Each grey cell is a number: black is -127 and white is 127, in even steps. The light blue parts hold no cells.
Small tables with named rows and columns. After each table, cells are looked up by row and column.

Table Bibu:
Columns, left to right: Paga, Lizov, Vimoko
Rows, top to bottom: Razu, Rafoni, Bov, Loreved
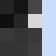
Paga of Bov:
-70
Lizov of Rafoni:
-89
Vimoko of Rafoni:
88
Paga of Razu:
-91
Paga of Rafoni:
-112
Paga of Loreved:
-75
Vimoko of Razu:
-57
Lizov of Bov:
-75
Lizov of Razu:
-107
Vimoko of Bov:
-70
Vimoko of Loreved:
-65
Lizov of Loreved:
-74
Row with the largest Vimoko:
Rafoni

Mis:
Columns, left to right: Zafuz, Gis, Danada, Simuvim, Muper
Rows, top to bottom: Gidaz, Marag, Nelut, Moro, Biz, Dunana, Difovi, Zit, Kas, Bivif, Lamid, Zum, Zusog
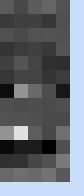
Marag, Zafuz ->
-69
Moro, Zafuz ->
-75
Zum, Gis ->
-77
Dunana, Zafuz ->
-73
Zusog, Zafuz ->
-24
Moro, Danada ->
-63
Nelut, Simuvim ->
-44
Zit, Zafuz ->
-48
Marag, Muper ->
-47
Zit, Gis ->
-51
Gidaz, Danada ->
-35
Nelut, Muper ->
-46

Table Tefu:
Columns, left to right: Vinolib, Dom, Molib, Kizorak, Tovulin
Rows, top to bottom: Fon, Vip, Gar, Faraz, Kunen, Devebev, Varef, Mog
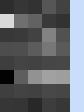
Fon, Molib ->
-77
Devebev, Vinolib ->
-125
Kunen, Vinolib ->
-65
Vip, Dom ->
-16
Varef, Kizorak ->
-55
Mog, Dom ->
-74
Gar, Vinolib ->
-71
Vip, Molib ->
-29
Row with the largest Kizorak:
Devebev

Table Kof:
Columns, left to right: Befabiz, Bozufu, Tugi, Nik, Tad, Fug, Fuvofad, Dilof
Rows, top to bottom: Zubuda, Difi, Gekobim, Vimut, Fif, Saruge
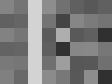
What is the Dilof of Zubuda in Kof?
-31
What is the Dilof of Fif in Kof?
-15
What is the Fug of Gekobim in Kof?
-38
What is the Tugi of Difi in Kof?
83
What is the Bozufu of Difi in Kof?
-26
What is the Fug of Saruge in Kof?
-39
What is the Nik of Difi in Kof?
-11
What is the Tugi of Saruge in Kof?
83
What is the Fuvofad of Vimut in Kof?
8
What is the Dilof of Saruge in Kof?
-79
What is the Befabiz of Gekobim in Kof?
2
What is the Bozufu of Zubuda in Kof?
-11
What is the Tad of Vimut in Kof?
-78
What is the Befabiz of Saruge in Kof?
0
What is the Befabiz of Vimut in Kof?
-28
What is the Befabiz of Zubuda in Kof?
4
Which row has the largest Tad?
Gekobim

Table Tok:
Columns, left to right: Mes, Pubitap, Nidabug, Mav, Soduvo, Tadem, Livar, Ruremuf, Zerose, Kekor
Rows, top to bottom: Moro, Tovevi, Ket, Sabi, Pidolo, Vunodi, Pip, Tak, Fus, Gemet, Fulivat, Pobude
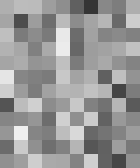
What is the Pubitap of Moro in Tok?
60
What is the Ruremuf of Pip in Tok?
53
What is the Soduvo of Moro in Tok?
14
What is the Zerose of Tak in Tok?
54
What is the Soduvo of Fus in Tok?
80
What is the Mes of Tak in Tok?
-43
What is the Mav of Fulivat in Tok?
-16
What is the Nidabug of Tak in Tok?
80
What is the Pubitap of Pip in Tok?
28
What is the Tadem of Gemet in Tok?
89
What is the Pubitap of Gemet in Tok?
111
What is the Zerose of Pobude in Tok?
-57
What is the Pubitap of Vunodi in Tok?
6
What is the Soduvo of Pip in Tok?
54
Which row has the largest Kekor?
Tovevi

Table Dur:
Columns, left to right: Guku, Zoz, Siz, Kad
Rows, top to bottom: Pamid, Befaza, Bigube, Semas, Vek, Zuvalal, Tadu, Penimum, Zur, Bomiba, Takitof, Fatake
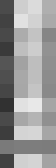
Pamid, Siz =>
91
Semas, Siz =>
77
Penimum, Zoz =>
97
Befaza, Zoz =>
97
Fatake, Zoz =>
80
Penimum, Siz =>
104

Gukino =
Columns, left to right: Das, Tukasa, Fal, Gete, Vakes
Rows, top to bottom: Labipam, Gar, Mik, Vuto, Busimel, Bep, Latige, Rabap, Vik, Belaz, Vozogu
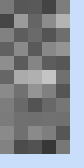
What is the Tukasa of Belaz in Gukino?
-15
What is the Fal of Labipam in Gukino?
-38
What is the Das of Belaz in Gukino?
10
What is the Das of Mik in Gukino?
1
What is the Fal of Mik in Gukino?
-21
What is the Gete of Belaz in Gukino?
-1
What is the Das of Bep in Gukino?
-25
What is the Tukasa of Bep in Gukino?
43
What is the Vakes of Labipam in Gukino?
-2
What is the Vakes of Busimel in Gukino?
-40
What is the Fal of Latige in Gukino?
20
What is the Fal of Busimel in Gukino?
5
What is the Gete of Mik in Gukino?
-43
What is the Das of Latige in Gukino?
10
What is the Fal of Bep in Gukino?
48
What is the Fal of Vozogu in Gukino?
-45
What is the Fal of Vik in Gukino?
-16
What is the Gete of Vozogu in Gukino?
-72

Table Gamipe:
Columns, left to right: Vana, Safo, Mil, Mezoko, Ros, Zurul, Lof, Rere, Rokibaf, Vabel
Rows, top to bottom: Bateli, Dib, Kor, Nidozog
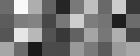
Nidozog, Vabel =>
40
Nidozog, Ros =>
-53
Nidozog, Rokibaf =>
26
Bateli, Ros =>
-90
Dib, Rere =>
-11
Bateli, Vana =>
-19
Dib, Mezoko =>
-56
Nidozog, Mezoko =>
-52
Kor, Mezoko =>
-45
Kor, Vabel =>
-58
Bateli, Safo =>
121

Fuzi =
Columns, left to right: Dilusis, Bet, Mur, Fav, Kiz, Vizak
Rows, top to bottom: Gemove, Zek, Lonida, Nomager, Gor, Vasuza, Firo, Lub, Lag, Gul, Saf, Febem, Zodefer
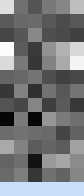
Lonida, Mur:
8
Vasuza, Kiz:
-62
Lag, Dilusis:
-121
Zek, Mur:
-20
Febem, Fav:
26
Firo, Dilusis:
-72
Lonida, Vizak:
-62
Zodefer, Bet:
-1
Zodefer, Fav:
-14
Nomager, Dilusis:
124
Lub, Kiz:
-36
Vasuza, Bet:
-23
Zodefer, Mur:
-73
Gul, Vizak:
-29
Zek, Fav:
-39
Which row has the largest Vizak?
Gor

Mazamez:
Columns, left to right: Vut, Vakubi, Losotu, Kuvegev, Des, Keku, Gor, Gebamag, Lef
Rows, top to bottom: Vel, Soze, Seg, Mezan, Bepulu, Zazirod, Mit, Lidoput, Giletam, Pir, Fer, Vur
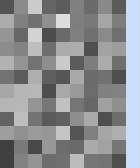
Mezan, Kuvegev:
-17
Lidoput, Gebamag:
33
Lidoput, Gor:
-24
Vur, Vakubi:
2
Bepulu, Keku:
-36
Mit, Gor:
-19
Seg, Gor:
-15
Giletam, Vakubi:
61
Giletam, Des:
-30
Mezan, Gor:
-48

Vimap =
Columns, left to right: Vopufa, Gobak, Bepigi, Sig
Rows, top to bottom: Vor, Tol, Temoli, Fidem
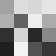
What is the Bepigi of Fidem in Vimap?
-44
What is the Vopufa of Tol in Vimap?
48
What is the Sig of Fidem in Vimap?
-72
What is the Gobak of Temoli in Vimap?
84
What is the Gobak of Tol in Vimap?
-29
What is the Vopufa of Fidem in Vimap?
-96
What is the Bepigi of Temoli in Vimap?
-87
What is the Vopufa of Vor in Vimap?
34
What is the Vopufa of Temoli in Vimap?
-79
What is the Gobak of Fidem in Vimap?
115
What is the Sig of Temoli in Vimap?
9
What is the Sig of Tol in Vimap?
43
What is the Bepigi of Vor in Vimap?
87
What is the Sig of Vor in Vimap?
101

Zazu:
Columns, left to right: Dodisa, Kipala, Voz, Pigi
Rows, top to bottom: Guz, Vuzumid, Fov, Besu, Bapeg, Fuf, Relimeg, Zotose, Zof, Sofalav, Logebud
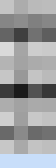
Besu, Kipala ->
37
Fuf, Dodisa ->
70
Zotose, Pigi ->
41
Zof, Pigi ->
66
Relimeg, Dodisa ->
-69
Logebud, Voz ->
67
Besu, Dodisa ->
89
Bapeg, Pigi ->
46
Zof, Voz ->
72
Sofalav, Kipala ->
10
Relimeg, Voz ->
-45
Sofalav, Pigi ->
-14
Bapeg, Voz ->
43
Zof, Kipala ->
31
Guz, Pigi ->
60
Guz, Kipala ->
44
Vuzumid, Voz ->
0
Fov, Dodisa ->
-27
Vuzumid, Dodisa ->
6
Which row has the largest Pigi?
Besu

